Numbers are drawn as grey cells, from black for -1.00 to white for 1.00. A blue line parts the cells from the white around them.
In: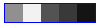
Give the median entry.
-0.35
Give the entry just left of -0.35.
0.90

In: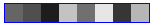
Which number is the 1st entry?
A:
-0.21
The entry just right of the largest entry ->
-0.58
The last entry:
0.43

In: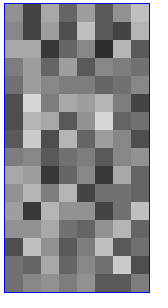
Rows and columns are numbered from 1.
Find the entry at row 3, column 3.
-0.56
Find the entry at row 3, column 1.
0.32
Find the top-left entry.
0.14
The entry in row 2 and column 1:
0.06
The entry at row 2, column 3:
0.24
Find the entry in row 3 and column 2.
0.32
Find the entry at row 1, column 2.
-0.47
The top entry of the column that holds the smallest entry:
-0.30
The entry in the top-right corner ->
0.50
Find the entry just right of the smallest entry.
0.41
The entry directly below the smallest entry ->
0.06
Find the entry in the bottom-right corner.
-0.02
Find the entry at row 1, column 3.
0.32
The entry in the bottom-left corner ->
-0.11
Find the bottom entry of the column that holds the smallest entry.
-0.30
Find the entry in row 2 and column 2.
-0.47

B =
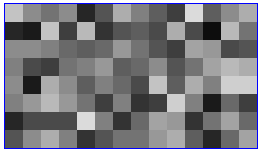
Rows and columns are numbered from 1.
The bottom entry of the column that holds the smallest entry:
-0.70
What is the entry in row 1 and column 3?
-0.10
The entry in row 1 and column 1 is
0.53
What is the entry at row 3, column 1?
0.10
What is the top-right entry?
0.36
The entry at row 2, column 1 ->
-0.70
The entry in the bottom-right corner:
0.28
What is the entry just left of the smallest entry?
-0.42
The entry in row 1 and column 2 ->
0.10
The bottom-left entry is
-0.34
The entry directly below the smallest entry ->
0.19
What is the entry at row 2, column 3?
0.53
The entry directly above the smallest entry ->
-0.26
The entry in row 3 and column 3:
0.00

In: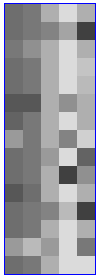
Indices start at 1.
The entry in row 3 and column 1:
-0.06
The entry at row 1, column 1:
-0.14
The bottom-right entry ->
0.72
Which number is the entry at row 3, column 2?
0.13
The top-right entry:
0.37
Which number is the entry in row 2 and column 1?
-0.14
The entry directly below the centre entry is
0.21
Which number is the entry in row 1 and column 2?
-0.06
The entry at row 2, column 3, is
0.03
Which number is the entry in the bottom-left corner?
-0.14
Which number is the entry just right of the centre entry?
0.03
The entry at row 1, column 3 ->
0.37
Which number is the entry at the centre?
0.37
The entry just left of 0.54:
0.72
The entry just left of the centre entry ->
-0.06

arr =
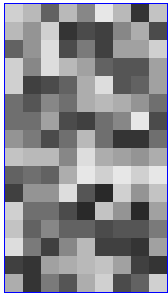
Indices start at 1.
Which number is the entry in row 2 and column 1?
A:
0.45
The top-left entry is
0.63
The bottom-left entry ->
0.36
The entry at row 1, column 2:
0.45
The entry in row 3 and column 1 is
-0.23
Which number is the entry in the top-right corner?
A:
0.53
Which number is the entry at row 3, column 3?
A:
0.73
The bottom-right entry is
0.63
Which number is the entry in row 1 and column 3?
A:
-0.23
